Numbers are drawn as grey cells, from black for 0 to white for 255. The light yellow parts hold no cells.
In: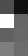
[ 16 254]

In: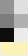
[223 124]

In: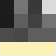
[218  65  72]

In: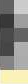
[204  56]

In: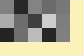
[120 205 188]

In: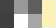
[ 94 254]

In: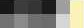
[158 108]

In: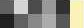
[ 49 172]
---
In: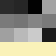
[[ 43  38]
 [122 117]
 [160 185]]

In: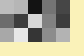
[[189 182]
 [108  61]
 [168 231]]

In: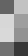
[[100 194]
 [215 158]
 [217 146]]

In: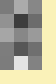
[[123 171]
 [146  61]
 [166 135]]

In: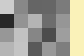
[[205 136]
 [ 40 147]
 [151 194]]

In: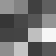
[[151 131]
 [ 54  71]
 [ 67  68]]

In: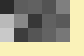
[[ 43  93]
 [185 136]
 [201  61]]

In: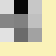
[[220   7]
 [133 129]
 [226 107]]

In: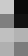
[[203  10]
 [127  18]
 [192 179]]
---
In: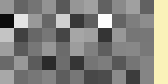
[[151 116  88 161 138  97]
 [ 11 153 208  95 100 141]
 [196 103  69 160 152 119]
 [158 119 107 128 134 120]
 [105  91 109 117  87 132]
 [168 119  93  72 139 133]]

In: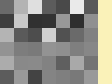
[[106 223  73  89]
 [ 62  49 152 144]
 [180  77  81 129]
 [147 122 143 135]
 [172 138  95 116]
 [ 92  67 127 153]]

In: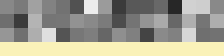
[[136 161 114 236  59  89  39 206]
 [110 180 118 137  76 148 103 117]
 [150 174  84 126 143  68 129 111]]

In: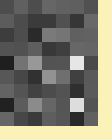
[[ 77  77  97  81]
 [ 92  59  81 104]
 [ 61  42 117  98]
 [ 83  94  63 101]
 [ 31 152  84  73]
 [ 87  49 111  89]
 [ 99  66  83  90]
 [ 33 139  85  83]
 [102  58  86  96]]

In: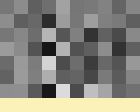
[[119  95 162 121 100]
 [141 104 156 158 122]
 [119 109  86  51  74]
 [155  83 179  95  50]
 [107 124  76  60  84]
 [ 98 127  95  71  91]
 [142  89 219 191 101]]

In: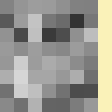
[[131 157 144 128]
 [ 89 195 107 119]
 [146 192  77 189]
 [154 157 135 140]
 [151 156 162 123]
 [174 166 152 111]
 [113 191 114  77]
 [137 178  99 152]]

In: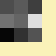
[[ 77  62]
 [114 222]
 [  6  83]]
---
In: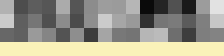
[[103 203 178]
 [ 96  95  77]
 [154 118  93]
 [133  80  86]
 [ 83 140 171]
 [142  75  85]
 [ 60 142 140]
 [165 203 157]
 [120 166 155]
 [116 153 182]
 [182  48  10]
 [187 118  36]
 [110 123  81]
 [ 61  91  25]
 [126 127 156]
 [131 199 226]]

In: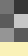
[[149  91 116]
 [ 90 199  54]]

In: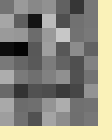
[[158 169 105 173 121  13 154 166 115]
 [112 108  51 122 102   4 151  95 154]
 [ 81 111  81 111  89  88 108  20 136]
 [164 148  77 129 124 159 154 187 145]
 [140 173  58 144  99  87 199  79  97]
 [111 112  70  81  79 140 114 113  54]
 [119 114 147 115 130  98 121 119 119]]

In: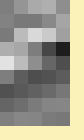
[[127 101  81 126 226 174 122 130 126]
 [135 110  89  93 188 167 187 121 149]
 [133 123  97  78 142 125 217 121 170]
 [123 133 106  82 102  71 202 137 175]
 [120 134 119  92  78  29 160 165 142]]

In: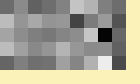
[[101 188 164 188 108]
 [127 160 141 149 139]
 [111 137 127 168  97]
 [114 149 120 148 110]
 [160 180 133 151 130]
 [133 151 141  68 196]
 [177 138 198 124 179]
 [237 140   4 154 127]
 [ 75  97 103  83 109]]

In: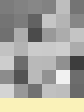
[[212 140 205 194 112 116 124]
 [152  83 108 179 173 124 130]
 [113 186 185 203  75  98 135]
 [192 146 184 202 153 197 130]
 [189 241 144 206 172 180 190]
 [105 109  61 172 196 134 116]]
